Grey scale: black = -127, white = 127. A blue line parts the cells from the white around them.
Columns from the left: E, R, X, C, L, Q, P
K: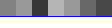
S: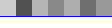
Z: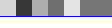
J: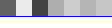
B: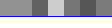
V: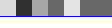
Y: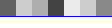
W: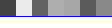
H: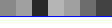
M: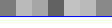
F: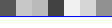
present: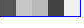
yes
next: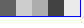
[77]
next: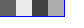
[77]
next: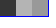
[-23]
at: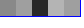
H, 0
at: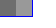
S, 5

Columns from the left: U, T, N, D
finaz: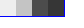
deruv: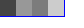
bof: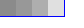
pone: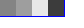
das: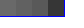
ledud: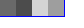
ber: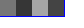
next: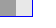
[-67]
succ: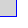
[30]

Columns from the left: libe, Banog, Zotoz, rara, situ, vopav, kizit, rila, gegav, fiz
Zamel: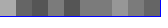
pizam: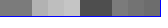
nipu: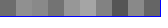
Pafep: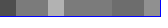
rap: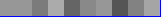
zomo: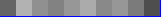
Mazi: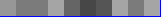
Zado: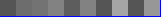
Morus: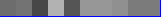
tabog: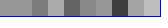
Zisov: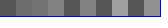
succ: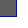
[2]
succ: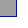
[-42]
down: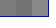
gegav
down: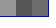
libe
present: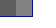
yes
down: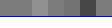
Zotoz
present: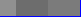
no

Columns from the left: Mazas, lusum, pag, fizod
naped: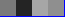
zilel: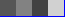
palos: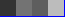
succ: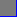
[-91]
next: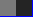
[38]
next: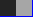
[15]

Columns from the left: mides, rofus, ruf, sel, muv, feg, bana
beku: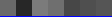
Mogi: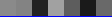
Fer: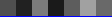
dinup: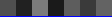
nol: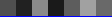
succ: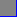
[-94]
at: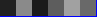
nol, 1
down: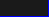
sel
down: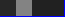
rofus

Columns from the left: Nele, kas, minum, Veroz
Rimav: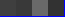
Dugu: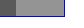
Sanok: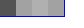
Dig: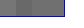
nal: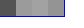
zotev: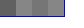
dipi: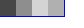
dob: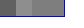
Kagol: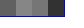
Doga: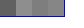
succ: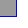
[34]
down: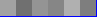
Veroz
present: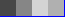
no

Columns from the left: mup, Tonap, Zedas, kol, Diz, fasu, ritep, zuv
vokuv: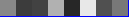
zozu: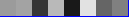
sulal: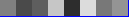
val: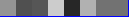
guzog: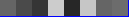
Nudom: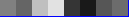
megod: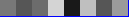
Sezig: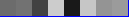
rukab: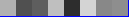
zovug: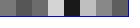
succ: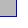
[-102]
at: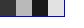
zozu, 2
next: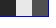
[-7]
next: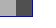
[-33]

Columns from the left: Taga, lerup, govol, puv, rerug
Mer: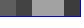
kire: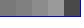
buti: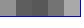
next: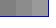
[-54]
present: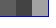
yes
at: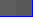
buti, 1
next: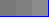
[26]
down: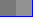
Taga

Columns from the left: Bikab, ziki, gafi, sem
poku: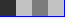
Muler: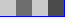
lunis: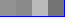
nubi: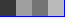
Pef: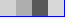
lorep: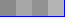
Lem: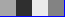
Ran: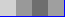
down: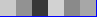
Bikab
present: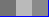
no

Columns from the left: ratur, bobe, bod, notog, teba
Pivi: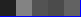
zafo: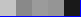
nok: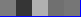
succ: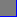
[-74]
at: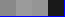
zafo, 1
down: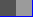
bod
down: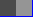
notog
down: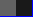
teba
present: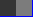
no

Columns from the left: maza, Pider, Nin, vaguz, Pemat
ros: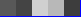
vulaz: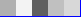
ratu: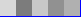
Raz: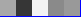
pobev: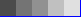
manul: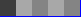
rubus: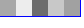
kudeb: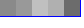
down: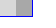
maza
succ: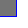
[17]
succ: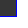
[115]

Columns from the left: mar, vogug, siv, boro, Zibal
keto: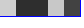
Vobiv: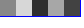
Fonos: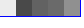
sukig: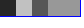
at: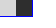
Vobiv, 1
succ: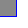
[87]
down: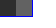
siv
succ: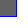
[-21]
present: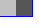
yes

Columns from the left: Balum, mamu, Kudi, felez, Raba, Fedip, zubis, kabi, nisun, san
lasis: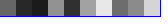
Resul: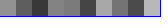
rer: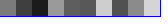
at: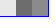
lasis, 6
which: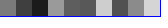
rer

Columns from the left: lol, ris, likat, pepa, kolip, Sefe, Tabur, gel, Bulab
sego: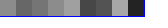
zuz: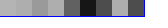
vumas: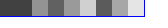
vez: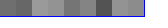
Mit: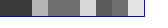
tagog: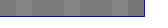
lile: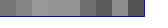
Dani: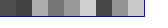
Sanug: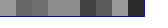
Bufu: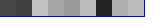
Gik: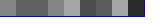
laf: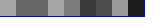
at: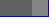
Gik, 1
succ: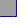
[-56]
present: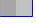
no

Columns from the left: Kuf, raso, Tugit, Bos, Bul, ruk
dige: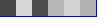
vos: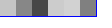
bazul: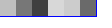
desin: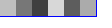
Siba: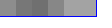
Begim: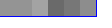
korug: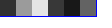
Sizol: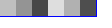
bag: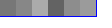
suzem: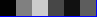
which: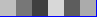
desin
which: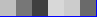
bazul

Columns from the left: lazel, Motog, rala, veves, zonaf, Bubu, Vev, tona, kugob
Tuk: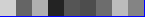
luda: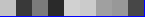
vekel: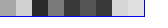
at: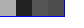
Tuk, 2
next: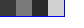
[75]
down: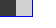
Motog
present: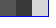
yes

